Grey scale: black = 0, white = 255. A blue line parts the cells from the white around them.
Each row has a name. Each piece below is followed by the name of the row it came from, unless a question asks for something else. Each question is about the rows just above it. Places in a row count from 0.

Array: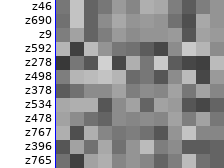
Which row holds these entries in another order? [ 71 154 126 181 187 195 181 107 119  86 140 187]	z498
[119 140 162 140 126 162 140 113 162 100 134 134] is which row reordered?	z478
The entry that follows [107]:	[119]
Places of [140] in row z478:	1 4 6

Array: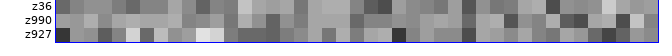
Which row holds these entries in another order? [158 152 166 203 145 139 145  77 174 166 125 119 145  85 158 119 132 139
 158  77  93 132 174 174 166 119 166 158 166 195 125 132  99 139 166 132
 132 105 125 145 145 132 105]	z36
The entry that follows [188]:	[145]
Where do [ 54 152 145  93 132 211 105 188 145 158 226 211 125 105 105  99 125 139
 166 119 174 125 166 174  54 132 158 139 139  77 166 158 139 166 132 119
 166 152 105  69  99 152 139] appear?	z927
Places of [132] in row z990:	9 22 23 34 42
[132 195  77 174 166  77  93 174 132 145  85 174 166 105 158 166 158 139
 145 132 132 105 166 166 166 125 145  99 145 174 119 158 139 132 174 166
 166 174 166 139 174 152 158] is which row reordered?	z990
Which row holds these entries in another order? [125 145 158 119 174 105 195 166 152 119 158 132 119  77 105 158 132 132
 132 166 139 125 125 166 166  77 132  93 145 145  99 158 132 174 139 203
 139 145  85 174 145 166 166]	z36
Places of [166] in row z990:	4 6 7 18 19 20 27 30 38

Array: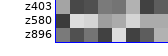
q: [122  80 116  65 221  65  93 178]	z896
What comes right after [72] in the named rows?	[80]
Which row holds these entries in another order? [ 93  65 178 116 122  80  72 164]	z403
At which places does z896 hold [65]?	3 5
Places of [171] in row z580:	4 6 7
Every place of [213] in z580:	2 5

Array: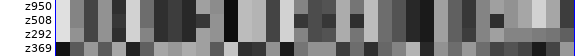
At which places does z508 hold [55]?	4 10 17 19 29
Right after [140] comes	[12]
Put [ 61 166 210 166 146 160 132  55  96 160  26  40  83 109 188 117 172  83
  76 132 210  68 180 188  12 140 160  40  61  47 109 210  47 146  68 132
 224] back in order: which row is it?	z950

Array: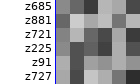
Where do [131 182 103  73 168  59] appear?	z721
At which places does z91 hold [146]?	3 5
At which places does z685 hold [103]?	1
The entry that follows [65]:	[174]
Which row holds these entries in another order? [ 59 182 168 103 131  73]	z721

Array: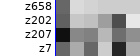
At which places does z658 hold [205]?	3 4 5
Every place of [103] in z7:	0 2
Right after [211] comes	[205]
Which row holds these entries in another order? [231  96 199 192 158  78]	z202

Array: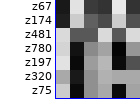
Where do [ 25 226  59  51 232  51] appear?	z67
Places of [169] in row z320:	0 4 5
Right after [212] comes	[18]
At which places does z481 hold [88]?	1 2 4
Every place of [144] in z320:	2
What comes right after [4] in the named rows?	[150]
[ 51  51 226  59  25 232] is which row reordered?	z67

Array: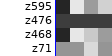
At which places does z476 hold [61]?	0 1 2 3
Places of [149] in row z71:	0 1 3
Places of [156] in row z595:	2
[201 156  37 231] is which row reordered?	z468
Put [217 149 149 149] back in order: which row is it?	z71

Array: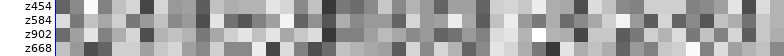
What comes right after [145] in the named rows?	[86]
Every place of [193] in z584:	2 7 31 47
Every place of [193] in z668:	0 20 38 50
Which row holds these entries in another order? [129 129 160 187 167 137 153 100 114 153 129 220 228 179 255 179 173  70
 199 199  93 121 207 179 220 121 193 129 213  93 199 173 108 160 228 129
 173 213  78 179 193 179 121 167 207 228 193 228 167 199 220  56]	z902
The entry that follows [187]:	[167]
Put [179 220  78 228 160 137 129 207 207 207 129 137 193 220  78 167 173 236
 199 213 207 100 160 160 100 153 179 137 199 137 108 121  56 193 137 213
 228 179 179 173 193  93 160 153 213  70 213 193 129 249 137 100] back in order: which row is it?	z454
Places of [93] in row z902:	40 49

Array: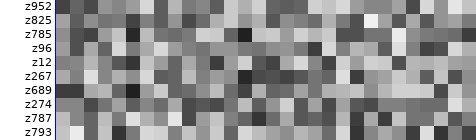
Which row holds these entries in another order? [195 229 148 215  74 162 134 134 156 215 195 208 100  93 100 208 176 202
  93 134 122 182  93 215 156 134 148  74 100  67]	z952
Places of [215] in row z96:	4 7 19 28
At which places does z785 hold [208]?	10 17

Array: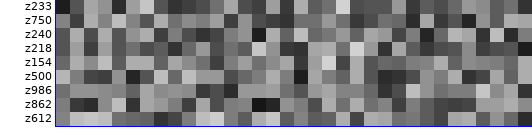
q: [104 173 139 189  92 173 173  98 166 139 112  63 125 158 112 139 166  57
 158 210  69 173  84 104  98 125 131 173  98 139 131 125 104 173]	z154
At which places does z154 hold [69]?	20
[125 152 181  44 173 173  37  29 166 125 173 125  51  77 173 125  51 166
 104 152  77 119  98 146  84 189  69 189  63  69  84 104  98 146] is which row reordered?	z240
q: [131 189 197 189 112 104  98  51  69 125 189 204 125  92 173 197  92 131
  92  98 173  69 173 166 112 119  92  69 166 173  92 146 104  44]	z612
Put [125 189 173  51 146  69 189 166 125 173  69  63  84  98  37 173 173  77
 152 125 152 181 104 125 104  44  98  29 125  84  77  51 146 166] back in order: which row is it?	z500
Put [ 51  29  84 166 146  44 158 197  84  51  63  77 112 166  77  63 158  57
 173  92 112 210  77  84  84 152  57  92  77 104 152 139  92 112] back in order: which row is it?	z233

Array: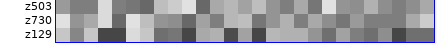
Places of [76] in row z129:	12
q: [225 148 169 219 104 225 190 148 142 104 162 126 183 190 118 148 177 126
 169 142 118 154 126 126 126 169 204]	z730
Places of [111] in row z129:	7 19 22 25 26
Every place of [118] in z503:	5 18
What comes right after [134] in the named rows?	[198]
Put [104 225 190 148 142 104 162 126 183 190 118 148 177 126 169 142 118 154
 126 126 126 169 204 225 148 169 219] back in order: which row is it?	z730

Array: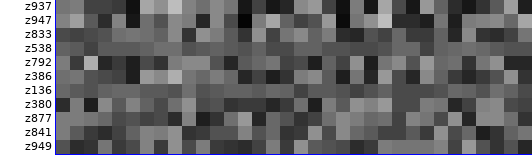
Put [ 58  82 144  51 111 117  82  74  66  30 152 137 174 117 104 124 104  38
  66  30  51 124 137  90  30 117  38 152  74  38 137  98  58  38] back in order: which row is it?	z386
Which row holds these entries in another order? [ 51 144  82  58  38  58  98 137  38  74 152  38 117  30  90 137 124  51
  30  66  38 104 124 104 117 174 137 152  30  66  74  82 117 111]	z386
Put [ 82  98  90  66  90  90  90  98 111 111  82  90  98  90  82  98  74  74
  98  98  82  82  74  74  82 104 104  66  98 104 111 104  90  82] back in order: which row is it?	z538
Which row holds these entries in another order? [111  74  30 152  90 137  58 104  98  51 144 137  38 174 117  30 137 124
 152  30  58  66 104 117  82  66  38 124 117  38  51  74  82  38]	z386

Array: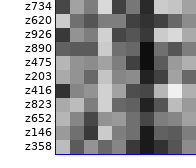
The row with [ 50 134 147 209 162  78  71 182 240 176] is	z416
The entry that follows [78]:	[71]
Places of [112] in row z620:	1
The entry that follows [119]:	[42]

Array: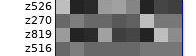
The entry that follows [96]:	[190]
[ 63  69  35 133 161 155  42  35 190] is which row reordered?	z526

